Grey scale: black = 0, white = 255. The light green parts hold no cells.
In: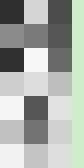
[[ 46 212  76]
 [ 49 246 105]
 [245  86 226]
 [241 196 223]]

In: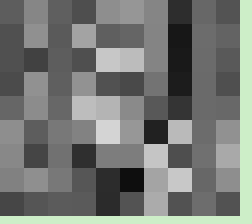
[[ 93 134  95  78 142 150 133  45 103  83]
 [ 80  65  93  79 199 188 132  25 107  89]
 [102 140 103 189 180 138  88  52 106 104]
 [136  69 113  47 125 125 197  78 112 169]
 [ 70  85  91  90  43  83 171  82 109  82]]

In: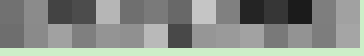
[[113 139  67  76 182 111 122 104 197 128  36  54  27 126 161]]

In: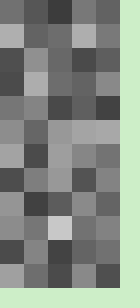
[[113  86  60 120  98]
 [ 79 144 104  74  94]
 [118 132  73  95  66]
 [163  75 158 134 115]
 [149  65  92 138 100]
 [ 75 132  67 100 113]]

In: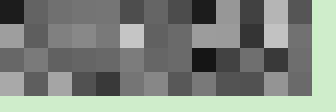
[[ 28  99 112 116 117  77 101  76  28 151  65 181  85]
 [103 122  97 101 104 124 102 106  21  66 111  57 110]]

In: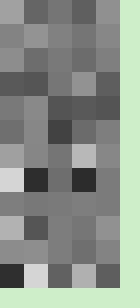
[[161 101 117  95 144]
 [141 109 121 108 127]
 [121 137  84  89  84]
 [160 134 117 184 135]
 [126 120 122 126 123]
 [140 142 125 111 131]]

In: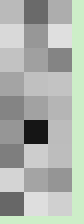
[[186 106 173]
 [194 160 132]
 [132 162 181]
 [126 205 189]
 [103 222 208]]

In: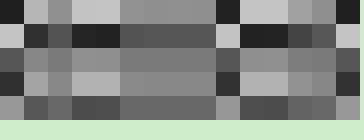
[[ 31 181 145 194 197 146 143 145 143  33 197 195 160 141  32]
 [ 85 134 121 144 143 122 121 121 121  85 143 144 124 121  86]
 [152  87 103  76  77 103 103 103 103 151  77  76  98 104 152]]

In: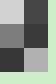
[[210  70]
 [ 54 177]]
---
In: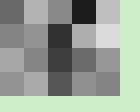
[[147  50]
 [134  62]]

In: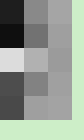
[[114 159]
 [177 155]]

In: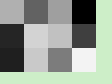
[[211 193]
 [201 124]]

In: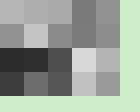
[[196 139]
 [ 46  77]]

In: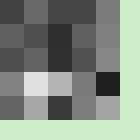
[[79 46]
 [99 49]]

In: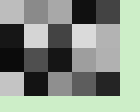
[[213  67]
 [ 79  21]]
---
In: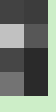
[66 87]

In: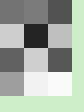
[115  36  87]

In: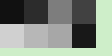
[ 17 183]

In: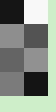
[21 83]

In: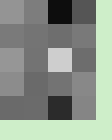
[148 116 206 136]

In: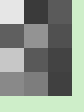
[230 147  67]
